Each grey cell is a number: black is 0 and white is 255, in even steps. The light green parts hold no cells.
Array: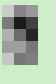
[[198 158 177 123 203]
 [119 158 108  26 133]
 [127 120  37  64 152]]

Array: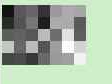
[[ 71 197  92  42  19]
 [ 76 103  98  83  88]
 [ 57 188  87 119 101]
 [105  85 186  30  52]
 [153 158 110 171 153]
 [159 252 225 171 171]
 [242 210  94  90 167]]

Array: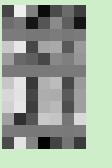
[[ 74 122 159 209 215 198 122 156 200 123 109  69]
 [227 121  48 230 226 228 121 104 230 123 119 239]
 [132 120  84  61  70  57 121  95  71 119  21 127]
 [  4 120 201 177 173 177 121  71 165 119  85  11]
 [ 67 122 196 185 172 188 122 136 169 124 139  75]
 [117 121 118  78  90  72 122 127  89 120  95 107]
 [ 58 123 217 159 159 153 122 150 154 123  20  63]]

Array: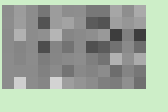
[[140 140 140 139 139 141 140]
 [207 139 134 133 178 157 156]
 [140 139 140 139 140 140 140]
 [134 129 125  77 144  83 118]
 [211 139 134 133 181 156 156]
 [158 115 138 115 134 163 141]
 [148 137 141 138 138 145 142]
 [140 132 127  80 142  91 120]
 [127 140 115  91 153  83 120]
 [124 109 178 114  61 159 166]
 [143 132 145 138 128 150 142]
 [111 119 171 109  61 159 170]]

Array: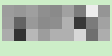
[[171 158 156]
 [ 50 100 151]
 [184 153 159]
 [157 139 143]
 [176 142 138]
 [176 177 161]
 [215  55 124]
 [111 123 237]
 [173 162 149]]

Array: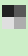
[[223  33]
 [173  88]]
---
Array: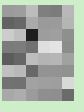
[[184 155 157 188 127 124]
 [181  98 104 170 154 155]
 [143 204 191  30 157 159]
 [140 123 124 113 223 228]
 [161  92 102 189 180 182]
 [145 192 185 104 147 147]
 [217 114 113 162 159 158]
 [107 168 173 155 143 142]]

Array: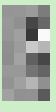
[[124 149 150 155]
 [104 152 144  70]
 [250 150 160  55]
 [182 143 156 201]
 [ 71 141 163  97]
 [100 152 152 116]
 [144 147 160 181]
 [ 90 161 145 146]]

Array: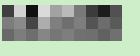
[[ 81  62 209  16 218 162 186 121  60  29]
 [ 90 125 138  69 173 127 111 126  84 109]
 [112 105 125 110 134 118 126 113 111  97]]

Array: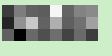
[[138  60 125  97  93 246 100 131]
 [161  36 145 200  98 175  95 112]
 [ 61  96   0 105  79 110  67 106]]

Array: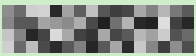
[[ 90 141 108 206 210  40 163  94 192  86  62  71 167 130 181 120]
 [ 39 134  88  88 164 152 139 173  74  32 112 180  40  34 222  64]
 [106 197 132  38  68 218 168  66  53 168  70  90 183 161 204  82]
 [ 77 207 106 189  74  43  89 128  38  89 166  43 200 134  62 142]]

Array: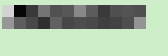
[[ 79 211   6  57 116  81  87 137  92  58  79  83]
 [148 151  93  72  47  97  71  77  73  63  67  78]]

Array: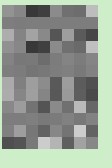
[[189 147 135  56  63 139 112 109]
 [125 126 124 125 125 125 125 125]
 [ 70 173 132 163 137  85 158  91]
 [191 145 135  56  64 139 112 106]
 [133 131 120 121 109 124 132 124]
 [130 126 124 117 120 125 128 121]
 [ 80 170 128 158 140  89 157  92]
 [ 74 172 134 159 133  88 154  94]
 [103 136 156 115  84 138 112 186]
 [130 125 125 127 121 123 129 120]
 [ 99 128 158 119  98 135 116 204]
 [135  79  84 121 204 180  95 162]]
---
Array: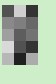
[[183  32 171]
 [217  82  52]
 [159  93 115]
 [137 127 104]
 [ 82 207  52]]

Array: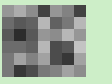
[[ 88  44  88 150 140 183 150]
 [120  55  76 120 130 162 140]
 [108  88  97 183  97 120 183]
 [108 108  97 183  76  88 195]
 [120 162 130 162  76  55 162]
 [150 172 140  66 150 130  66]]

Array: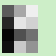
[[  5  80 113]
 [ 91 167 239]
 [ 15 200 147]
 [ 38 229 209]]

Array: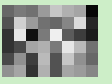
[[ 50  73 165 176 122 230 186 113]
 [103 122 113 155 198 176 165   6]
 [ 73 144  61 186  82 198 144 103]
 [144 165  50 176  82 165 155 134]
 [ 82 208 155 113 103 134 219  38]
 [ 50 230  16 122 239  91  61  28]]

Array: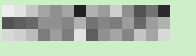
[[ 83  94 104 144 144 133 177 115 133 124 156 104 156 177]
 [216 207 187 124 156 124 226  94 144 165 133 197 165 216]
 [237 226 197 165 144 165  33 177 156 207 144  83 115  43]]

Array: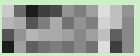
[[201 105  28  62  74 147 126 159 221 191 147]
 [ 84 147 181 170 170 159 136 159 191  95 136]
 [ 28 159  95 114 126 114 136 114 221  62 136]
 [181 170  84 126 170 114 147 126 210 191 136]]

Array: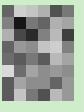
[[129  22 120 100 176 164]
 [176  72  42 129 185  62]
 [109  91 120  91 185 164]
 [217 109 164 141 152 141]
 [100 152 141 196 206 129]
 [ 91 164 141 141 100 152]
 [ 91 196 120  81 185 152]
 [100 206 196 176  81 120]]

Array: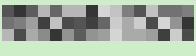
[[ 84  53  93 182 102 182 182  53 213 194 126  84 194 114 114 126]
 [182  75 170 138  53 147  93 147 158 213 170 170 158  63 204  75]
 [114 126 158  63 194  75  84  63 102 204 170 204  75 213 147  53]]

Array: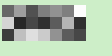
[[212  39  71  48  92 181  48]
 [103 158  81 127 146 127 253]
 [ 60 191 223 203 146  92  71]]
